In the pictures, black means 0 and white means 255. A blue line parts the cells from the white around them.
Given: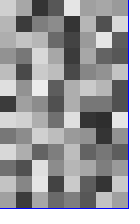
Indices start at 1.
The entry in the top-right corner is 154
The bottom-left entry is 160
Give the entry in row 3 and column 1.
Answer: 174
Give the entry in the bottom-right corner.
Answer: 160
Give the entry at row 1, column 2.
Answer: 167
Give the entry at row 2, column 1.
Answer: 182
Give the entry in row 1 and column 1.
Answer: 208
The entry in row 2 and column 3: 126
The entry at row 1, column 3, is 52
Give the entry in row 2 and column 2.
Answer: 59
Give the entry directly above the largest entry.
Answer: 202
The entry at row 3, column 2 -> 195
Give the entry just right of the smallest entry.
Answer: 229
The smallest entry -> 46
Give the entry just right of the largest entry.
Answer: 93
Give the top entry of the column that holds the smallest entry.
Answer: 167
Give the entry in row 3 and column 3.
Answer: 182
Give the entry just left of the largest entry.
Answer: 146
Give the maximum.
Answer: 236

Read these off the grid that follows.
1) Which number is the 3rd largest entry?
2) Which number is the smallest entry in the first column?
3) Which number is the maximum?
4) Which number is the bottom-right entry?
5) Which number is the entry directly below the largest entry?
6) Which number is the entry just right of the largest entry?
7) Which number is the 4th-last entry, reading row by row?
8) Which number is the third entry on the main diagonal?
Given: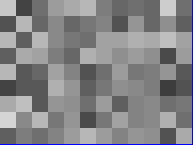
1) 199
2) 67
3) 213
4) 170
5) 95
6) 137
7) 149
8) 183

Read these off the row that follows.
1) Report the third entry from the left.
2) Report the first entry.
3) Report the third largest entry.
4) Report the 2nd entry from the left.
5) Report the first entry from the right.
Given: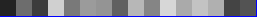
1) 60
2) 35
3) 195
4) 109
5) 83

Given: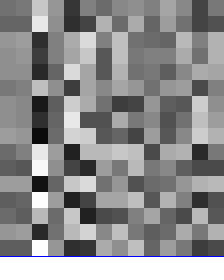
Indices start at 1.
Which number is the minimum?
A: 11
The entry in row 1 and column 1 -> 113
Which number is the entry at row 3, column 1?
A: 150
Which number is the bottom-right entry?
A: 74
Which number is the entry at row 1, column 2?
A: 120
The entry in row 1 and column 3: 199
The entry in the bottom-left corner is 94
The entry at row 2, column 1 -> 101
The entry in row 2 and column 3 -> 232
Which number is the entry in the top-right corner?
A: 120
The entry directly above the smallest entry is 47
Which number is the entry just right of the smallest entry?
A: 107
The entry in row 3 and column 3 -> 47
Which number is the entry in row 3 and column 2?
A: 157

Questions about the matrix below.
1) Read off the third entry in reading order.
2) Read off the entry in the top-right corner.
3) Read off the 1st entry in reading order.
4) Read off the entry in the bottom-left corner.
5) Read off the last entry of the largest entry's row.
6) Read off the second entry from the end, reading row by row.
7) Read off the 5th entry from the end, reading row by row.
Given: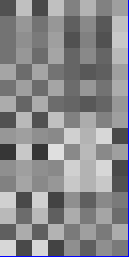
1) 73
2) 159
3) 81
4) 215
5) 159
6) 143
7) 67

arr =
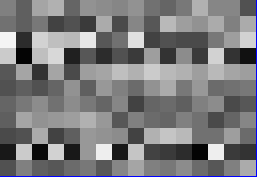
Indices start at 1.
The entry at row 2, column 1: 113
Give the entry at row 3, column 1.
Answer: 244
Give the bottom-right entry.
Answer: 171
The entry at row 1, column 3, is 165
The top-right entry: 81
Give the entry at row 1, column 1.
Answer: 128
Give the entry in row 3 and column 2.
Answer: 44
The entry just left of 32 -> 216
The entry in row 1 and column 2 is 95
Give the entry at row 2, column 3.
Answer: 120
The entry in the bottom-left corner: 81
